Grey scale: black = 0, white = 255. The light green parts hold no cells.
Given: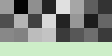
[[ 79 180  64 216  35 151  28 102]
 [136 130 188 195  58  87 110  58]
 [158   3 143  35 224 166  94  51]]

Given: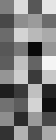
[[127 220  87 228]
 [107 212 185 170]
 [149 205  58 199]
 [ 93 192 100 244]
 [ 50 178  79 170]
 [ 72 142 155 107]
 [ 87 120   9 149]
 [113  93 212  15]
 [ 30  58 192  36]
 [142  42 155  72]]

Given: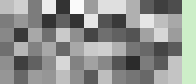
[[190 208 124 236  51 250 156 223 223 176  91  63  77]
 [111 183 130 168 104 168 202 208 176 117 104  69  91]
 [124 150 124  51  97  51 230  83  57 176 230 190 168]
 [150 104 156 150 190 143  91 190 130 117 104 183 196]
 [143  63  97 143 215 130 162 136  83  43 124  91 196]
 [136  57 168 111 202 143  69 111  97  83 162 215 156]]

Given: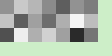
[[ 80 238 175 209 160  42 117]
 [146 201 182 139  94 146 125]
 [195  94 160 109 175 245 189]]

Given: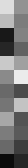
[[138 235]
 [117 195]
 [201 160]
 [221 146]
 [ 24 130]
 [187 124]
 [ 38  98]
 [124  90]
 [167  83]
 [105  75]
 [105  61]
 [ 11  38]]

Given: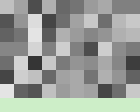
[[110 212  53 200 122 148 140 169 134  61]
 [ 69 206 192 104 162 169 116 176 148  98]
 [192 162  77 176 104 116 155 169 128 128]
 [ 84 148 220  69 110 162 200 110 184 200]
 [134 134 212 128 206 128  77 206 140 122]
 [ 98 116 228  90 176 155 134 148 176 184]
 [228  98  84 192 155 169 162  69 110 200]]

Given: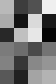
[[ 40 192 231   5]
 [123 109  74 116]
 [185  61  81 239]
 [130  54 136 149]
 [ 88  33 164 179]
 [171  19 218  25]]
